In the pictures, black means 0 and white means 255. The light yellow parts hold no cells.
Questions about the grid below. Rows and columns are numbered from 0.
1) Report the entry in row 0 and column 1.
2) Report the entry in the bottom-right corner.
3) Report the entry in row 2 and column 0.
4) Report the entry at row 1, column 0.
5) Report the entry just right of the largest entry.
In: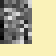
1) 117
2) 92
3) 92
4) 36
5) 158

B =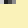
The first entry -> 211
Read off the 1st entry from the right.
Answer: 140

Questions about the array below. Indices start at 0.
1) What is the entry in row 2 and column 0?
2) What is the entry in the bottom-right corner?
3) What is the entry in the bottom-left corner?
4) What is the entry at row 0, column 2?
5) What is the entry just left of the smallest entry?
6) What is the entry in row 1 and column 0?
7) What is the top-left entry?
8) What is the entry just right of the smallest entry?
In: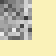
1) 138
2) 165
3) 181
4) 126
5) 138
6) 126
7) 74
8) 138

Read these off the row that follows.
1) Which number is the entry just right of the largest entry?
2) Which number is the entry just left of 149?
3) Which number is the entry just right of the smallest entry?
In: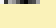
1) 51
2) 177
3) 64

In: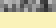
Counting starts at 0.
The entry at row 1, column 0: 133
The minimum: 44
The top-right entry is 147
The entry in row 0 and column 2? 175
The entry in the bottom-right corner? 133
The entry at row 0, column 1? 187
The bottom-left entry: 159
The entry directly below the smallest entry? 56
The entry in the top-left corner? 147

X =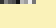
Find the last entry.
117
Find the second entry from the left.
132
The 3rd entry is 93

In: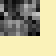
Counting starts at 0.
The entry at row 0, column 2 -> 52
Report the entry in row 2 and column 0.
168
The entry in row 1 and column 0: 153
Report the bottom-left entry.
121
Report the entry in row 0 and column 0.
76
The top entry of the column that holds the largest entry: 76
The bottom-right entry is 1
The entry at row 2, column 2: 64
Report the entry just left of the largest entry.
180
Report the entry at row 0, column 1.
13
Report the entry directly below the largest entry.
137
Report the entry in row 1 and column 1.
39

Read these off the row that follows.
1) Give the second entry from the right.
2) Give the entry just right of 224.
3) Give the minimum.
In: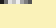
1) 126
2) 192
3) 28

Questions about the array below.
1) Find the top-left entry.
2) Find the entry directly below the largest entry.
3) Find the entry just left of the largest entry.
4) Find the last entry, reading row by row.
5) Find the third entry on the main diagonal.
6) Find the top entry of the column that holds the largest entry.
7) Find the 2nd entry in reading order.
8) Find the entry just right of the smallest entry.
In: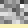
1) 86
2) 157
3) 113
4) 125
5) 181
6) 48
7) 141
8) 98

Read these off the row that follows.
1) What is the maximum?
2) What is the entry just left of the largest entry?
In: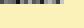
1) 197
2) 60

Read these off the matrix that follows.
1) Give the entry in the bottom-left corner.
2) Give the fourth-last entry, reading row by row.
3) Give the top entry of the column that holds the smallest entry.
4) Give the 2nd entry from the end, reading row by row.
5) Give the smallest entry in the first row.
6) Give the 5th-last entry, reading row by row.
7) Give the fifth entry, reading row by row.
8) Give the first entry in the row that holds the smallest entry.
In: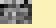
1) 113
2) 72
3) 205
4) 140
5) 19
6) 165
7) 193
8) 3
